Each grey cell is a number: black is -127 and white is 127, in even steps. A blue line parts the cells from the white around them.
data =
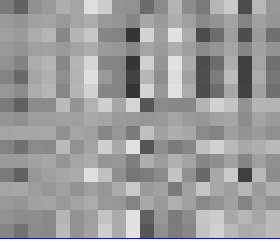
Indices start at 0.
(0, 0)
-5
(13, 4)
31
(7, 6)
51
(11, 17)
5
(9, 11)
33
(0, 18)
56
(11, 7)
21
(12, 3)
31
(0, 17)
-52
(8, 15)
33
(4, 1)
2
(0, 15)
54
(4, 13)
42
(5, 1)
-22
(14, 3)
35
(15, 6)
31
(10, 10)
-41
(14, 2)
33
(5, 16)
60
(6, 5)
53
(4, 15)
-18
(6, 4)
7
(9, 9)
-5
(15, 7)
67
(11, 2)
34
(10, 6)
35
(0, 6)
94
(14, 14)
8
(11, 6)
43
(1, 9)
6
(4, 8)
3
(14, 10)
40
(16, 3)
9
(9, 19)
15
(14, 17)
4
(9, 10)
64
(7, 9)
85
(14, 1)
21
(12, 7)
64

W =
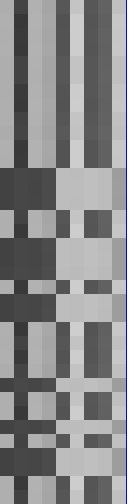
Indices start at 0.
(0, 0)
46
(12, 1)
-56
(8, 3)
37
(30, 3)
-52
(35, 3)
37
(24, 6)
-41
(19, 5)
58
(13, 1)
-56
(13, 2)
-58
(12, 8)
29
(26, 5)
67
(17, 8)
29
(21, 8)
29
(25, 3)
39
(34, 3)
38
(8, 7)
-29
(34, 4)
-44
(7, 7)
-30
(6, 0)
46
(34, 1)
-70
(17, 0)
-61
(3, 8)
71
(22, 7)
59
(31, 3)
37
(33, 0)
-61
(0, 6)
-40
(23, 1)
-71
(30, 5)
60
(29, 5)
77
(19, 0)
-59
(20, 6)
-42
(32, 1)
-56
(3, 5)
77
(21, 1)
-56
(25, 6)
-42
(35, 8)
64
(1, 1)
-71

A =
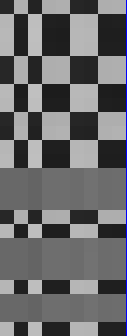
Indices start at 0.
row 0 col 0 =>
-88
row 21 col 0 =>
-23
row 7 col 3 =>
-97
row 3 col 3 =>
-96
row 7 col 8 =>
-97
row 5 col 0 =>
-88
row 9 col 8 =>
50
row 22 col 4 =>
-17
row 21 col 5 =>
-19
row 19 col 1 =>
-23
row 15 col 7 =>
46
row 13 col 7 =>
-19
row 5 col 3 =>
46
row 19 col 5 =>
-19
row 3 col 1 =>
-96
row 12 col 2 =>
-27
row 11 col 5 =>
55
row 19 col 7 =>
-19
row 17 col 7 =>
-19
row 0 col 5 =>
-89
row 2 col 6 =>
54
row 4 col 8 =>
47
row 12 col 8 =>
-18
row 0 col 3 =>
45
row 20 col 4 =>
-96
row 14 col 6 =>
-14
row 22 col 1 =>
-23
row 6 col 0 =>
57
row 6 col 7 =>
-98
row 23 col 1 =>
-95
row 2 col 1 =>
-96
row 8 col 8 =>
46
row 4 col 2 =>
-92
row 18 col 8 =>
-18
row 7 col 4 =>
-97
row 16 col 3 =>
-97
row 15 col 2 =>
-91
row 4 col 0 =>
-88

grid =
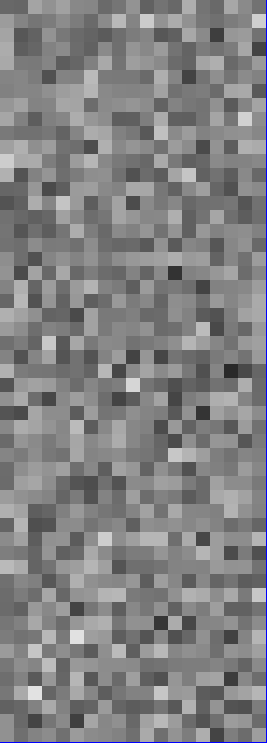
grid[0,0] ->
-23
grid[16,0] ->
-11
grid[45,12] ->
-47
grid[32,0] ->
5
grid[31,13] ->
15
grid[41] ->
[-15, 7, 0, -40, -9, 48, 16, 9, 6, 23, -34, 30, 7, -36, 8, -26, -11, -35, -30]
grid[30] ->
[8, 44, 36, 20, 7, 59, -35, 8, 40, 7, 1, -51, 25, -29, -1, -8, -40, 28, -14]
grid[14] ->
[-44, -31, 45, 5, 68, 26, -34, 0, 35, -51, 10, -7, 7, -23, -15, -14, -9, -42, -14]
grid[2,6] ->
-27
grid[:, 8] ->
[-10, 57, -17, -16, -12, -6, 4, 14, -33, 1, 9, -6, -14, 3, 35, 36, 10, -24, 13, -25, -4, 25, -6, 9, 8, 29, -56, -1, -59, -7, 40, 44, 13, 34, -44, -19, -16, 8, 14, -16, -43, 6, 55, -33, -9, -33, 59, 12, -21, -9, -26, 16, 2]
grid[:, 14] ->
[-11, -8, 10, -3, 36, -12, -2, -12, -11, 2, -53, -24, -30, 31, -15, -12, 24, 0, 30, 7, -60, -17, -36, 60, 30, -29, -47, -37, 7, -75, -1, -19, 30, 7, -21, -21, 5, 16, -56, 53, 3, 8, 43, -3, 5, 17, 10, -2, 32, -35, -30, -44, 46]
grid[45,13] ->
-24
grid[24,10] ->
-6
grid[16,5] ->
45
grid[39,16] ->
-52
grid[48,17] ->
8
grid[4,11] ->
10
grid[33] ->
[-19, 14, 28, 19, 32, -16, 8, -33, 34, 23, -28, 16, -6, -46, 7, 0, -7, 28, 7]
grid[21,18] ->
42
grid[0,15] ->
-22
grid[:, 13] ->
[46, 17, 40, -28, -27, -60, -6, -8, -32, 28, 12, -31, 69, 9, -23, -31, -31, 6, 26, 2, -17, 9, 2, 2, 53, -21, -7, -28, -2, 18, -29, 15, 52, -46, -4, -36, 6, 7, 43, 12, 4, -36, 50, 10, -56, -24, 16, -2, -1, 27, 50, -20, -2]
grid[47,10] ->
-15
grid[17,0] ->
-13
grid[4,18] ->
26
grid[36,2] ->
-33
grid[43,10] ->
-8
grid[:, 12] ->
[-23, 44, -31, -12, -20, 5, -14, 3, -31, 10, 28, -6, 37, -29, 7, 47, 20, -37, 46, -76, -6, 14, 16, -16, 15, -11, 27, -48, -58, -39, 25, -52, 71, -6, 28, -5, 41, 17, -17, 2, 3, 7, 17, -30, 44, -47, 6, -4, 22, 24, -39, 28, 19]
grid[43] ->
[-20, -30, 25, 8, 30, -59, -9, 12, -33, 8, -8, 17, -30, 10, -3, 30, -30, -30, -12]
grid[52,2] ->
3
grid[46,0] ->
27
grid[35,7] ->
3
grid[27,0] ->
-43
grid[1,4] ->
12
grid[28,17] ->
4

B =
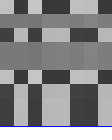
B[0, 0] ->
64
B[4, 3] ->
-1
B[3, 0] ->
-6
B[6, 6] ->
-64
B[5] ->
[63, -70, 69, -70, -71, 63, 61, -70]
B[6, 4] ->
54
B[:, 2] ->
[70, -9, -66, -9, -9, 69, -65, -67, -67]
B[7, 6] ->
-66
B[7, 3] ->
56
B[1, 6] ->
3
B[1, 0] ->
-6
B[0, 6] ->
61
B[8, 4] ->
57
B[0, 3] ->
-71
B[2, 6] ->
-65
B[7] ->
[-64, 58, -67, 56, 57, -65, -66, 56]

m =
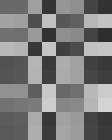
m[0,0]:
-22
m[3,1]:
52
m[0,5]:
15
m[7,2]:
-4
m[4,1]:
-41
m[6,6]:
56
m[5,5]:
33
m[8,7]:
-72
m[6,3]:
72
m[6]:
[17, 17, -33, 72, -23, -16, 56, 75]
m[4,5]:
34
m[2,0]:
-15
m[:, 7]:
[-77, 66, -81, 69, -70, -65, 75, 83, -72, -69]
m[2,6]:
-60
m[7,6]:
53
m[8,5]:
26
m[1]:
[35, 32, -49, 64, -40, -31, 55, 66]
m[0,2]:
31
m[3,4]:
-63
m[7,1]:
-9

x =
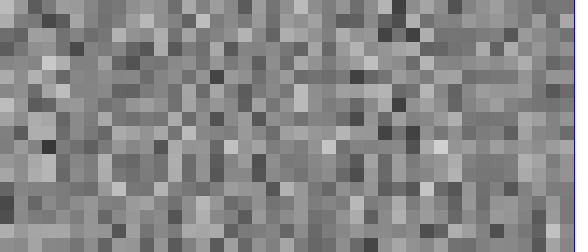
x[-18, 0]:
59
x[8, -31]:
-5
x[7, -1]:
-4
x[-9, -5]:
-31
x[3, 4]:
-12
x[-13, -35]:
3
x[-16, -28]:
35
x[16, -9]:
47
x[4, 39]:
-24
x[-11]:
[61, 24, -35, -26, 21, 24, 5, -13, -5, 20, 30, 16, -14, 36, 3, 22, 9, -32, 32, -9, 19, 58, 15, -3, 4, -22, 10, 42, -63, 17, 33, 14, -26, 4, 16, 30, 3, -4, -10, -13, -4]
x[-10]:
[34, 13, 44, 38, -24, 10, -2, 40, -8, -15, -5, -10, 42, -20, 14, -45, 10, 27, -40, 15, 5, -12, 3, 1, -18, -52, 20, -20, 30, 1, 7, 25, 47, -6, -10, -9, -6, 40, 30, 3, 20]
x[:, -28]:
[41, -28, 35, -3, 16, -14, 37, 36, -20, 59, 20, -19, -19, -8, 14, 13, 41, 1]
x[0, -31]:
24
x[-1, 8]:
24
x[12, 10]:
-3
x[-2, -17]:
7
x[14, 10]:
33
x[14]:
[-54, 11, -24, 10, -3, 12, 22, 1, -1, 26, 33, 3, -14, 14, 54, 22, -19, -6, 16, -12, -4, 23, -2, 5, -2, 56, -3, 5, 43, -3, 25, 2, -29, 23, -17, 19, 22, 5, -10, 23, -5]
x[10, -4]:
22
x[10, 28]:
9
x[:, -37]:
[28, -35, -13, -12, 47, -23, 61, 21, -24, -19, -3, -18, -23, -3, -3, 14, 38, 6]
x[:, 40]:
[-8, 40, -13, 16, -11, 19, -20, -4, 20, -19, 39, 18, 19, -2, -5, -5, 12, 6]
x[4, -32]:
-44
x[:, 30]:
[37, -14, 46, -27, 52, -3, 53, 33, 7, 17, 41, 14, 6, 68, 25, 27, -49, 7]
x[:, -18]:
[-2, -3, 0, -23, -3, -17, 6, -3, 1, 18, 67, 16, 11, -23, 5, -9, -3, -17]
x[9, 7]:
-23
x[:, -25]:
[8, 10, 16, -37, -6, 25, -2, 9, 10, -2, 64, 4, 8, 29, -19, 0, -29, 31]
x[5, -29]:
13
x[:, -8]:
[3, 24, -11, -8, 12, -17, 8, 4, -6, -17, 28, 1, -5, 21, 23, 10, 30, -16]
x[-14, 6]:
1
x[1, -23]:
25
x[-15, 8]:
6
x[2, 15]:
3
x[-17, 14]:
61
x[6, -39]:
-18
